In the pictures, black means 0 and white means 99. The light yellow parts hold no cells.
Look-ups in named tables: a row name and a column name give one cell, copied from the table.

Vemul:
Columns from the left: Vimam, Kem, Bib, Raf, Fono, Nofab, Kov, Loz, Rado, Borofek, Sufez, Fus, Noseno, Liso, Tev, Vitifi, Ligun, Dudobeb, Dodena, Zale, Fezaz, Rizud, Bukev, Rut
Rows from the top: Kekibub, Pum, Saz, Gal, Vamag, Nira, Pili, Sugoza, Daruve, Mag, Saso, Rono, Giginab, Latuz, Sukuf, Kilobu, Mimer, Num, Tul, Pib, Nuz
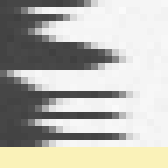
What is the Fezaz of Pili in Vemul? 95
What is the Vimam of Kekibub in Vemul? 26
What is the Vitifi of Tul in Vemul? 96
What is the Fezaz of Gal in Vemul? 95
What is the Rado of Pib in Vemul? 27
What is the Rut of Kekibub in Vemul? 96
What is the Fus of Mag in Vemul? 28
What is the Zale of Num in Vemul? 95
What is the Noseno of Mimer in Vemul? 26
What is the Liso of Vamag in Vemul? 95
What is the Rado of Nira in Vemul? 90
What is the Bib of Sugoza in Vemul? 27
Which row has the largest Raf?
Saso

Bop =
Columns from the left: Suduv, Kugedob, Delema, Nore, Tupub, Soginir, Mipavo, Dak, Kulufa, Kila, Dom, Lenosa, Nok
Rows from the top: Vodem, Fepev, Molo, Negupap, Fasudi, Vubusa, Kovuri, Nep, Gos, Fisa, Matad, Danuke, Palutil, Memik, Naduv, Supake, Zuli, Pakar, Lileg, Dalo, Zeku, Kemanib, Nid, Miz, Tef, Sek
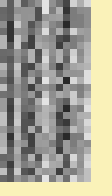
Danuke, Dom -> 84
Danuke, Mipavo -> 88
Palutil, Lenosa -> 49
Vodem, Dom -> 82
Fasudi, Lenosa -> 62
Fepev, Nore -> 57
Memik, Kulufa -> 66
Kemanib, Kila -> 60
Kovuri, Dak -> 57
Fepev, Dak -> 49
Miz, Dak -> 66
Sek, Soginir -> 45
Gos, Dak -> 52
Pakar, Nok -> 84
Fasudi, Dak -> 49
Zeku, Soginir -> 60

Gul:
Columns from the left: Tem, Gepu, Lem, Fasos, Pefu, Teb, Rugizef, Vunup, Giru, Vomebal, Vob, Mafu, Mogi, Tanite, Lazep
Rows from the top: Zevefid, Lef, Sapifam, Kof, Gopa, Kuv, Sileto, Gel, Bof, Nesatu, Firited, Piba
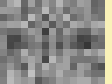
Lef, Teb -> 49
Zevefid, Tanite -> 39
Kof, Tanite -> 65
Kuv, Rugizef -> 42
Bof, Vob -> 46
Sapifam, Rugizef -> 33

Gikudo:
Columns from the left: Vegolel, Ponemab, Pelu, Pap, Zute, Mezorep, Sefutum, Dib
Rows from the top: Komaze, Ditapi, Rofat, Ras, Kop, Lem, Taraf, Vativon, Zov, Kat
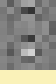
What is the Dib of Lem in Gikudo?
51
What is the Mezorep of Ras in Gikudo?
50
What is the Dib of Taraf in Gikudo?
42
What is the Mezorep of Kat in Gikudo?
46
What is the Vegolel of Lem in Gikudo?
51
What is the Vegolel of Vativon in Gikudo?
48
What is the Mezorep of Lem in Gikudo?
56
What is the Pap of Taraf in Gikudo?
56
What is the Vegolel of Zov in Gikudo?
52
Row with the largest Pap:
Vativon

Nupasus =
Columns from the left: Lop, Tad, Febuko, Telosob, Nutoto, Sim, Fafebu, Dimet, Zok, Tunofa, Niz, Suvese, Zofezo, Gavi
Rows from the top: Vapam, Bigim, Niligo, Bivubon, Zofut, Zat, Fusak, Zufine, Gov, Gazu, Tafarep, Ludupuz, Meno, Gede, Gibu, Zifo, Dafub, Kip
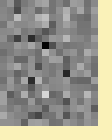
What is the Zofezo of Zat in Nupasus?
48
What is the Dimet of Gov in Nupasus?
62
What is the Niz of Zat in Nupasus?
53
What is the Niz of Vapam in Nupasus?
61
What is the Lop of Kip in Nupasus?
56
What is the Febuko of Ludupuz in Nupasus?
44
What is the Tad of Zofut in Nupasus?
54
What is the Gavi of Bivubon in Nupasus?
56
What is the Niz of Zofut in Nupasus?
51
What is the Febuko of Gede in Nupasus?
46
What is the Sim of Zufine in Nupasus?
43
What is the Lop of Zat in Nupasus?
55
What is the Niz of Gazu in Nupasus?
52
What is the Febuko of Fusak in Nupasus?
59
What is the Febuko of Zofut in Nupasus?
59
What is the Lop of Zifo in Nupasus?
55
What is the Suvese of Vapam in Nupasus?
59
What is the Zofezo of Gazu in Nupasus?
51
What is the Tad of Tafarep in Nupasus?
51

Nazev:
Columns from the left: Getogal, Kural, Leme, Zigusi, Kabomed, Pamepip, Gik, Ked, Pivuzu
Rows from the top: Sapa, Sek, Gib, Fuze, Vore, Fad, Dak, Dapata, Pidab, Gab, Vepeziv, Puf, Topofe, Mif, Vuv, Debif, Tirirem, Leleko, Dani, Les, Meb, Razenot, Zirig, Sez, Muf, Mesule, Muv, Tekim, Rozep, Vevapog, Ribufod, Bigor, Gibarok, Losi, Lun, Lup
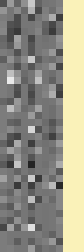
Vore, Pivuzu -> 41
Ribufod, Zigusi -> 46
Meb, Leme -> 66
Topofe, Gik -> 49
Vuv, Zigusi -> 46
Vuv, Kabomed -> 33
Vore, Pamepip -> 51

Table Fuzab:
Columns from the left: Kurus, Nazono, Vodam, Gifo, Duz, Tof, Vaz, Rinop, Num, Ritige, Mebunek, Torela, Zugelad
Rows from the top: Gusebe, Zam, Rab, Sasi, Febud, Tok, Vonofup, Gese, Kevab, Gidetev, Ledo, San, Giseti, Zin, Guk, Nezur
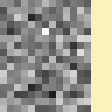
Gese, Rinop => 40
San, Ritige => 57
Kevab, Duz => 69
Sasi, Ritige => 42
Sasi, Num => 32
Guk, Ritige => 53
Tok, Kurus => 63
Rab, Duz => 15
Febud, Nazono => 21
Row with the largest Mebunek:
Ledo

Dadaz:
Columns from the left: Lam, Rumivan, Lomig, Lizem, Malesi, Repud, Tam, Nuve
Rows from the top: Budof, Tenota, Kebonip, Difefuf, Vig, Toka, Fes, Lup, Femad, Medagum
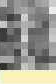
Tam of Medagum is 52
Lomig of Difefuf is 57
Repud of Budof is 60
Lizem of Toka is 82
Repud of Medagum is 46
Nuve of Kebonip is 59
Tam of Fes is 50
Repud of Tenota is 50
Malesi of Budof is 48
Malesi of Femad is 65
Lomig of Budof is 59
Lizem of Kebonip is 80
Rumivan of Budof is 48
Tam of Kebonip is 46
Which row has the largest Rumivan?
Femad

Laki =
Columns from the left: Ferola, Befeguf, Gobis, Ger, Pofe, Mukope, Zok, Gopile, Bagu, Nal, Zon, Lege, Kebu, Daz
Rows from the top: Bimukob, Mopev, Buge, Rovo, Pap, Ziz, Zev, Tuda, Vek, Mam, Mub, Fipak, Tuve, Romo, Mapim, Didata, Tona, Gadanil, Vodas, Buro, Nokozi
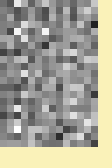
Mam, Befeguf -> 56
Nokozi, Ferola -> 59
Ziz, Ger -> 86
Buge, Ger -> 42
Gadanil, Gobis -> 79
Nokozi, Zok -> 45
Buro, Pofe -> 72
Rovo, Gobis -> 47
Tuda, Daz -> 51
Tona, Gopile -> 69
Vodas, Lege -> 59
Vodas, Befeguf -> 66
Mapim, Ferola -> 39

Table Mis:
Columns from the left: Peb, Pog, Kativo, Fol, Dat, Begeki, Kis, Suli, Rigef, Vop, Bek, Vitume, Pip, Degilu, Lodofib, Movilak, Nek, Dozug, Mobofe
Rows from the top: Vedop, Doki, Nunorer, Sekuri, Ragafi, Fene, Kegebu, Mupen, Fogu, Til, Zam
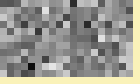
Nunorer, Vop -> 28
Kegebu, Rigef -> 63
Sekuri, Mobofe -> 30
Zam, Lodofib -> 50
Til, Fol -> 48
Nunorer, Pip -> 53
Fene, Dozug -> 59
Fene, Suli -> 61
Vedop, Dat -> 59
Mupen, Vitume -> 60
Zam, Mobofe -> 63
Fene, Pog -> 70
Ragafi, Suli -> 45
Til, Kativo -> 45
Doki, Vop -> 64
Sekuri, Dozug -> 73

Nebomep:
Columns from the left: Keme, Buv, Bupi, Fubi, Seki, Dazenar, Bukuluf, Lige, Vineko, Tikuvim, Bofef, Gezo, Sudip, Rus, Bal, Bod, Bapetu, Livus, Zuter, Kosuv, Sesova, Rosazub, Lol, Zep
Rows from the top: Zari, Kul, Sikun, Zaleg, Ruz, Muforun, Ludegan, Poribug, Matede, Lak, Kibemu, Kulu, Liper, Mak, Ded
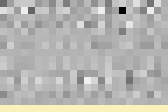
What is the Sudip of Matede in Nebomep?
70
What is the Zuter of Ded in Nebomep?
74
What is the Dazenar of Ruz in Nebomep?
71
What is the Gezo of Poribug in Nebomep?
69
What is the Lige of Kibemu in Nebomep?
66
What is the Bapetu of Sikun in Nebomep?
71
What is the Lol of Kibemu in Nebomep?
57
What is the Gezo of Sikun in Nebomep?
65
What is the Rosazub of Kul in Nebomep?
92
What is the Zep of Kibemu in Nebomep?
69
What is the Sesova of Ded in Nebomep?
70
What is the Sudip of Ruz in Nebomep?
68
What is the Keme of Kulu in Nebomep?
72
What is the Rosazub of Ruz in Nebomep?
76
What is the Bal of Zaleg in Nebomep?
82
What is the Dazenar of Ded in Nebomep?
66
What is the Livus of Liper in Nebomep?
71
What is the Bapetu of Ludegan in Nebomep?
68
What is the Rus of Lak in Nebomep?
75

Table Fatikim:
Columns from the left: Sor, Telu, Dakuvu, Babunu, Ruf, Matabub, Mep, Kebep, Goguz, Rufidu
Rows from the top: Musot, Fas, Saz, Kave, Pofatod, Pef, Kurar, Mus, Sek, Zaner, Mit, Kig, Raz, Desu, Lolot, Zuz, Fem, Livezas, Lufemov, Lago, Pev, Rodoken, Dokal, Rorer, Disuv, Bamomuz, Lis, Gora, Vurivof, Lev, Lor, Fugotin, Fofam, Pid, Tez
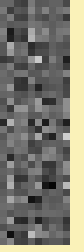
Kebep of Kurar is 37
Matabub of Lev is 28
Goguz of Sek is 37
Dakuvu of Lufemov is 44
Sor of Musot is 40
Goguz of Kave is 40
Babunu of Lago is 55
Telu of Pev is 51
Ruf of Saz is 42
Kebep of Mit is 38
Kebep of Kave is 36
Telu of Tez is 52

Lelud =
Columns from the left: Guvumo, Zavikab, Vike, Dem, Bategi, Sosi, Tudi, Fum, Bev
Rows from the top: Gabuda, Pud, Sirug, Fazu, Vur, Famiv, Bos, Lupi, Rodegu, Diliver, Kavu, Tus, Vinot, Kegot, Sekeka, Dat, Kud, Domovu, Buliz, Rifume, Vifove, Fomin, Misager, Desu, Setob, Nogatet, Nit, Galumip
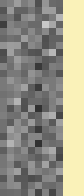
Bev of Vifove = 44
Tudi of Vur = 53
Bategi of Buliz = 37
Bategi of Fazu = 41
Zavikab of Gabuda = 50
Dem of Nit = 35
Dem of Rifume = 38
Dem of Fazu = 47

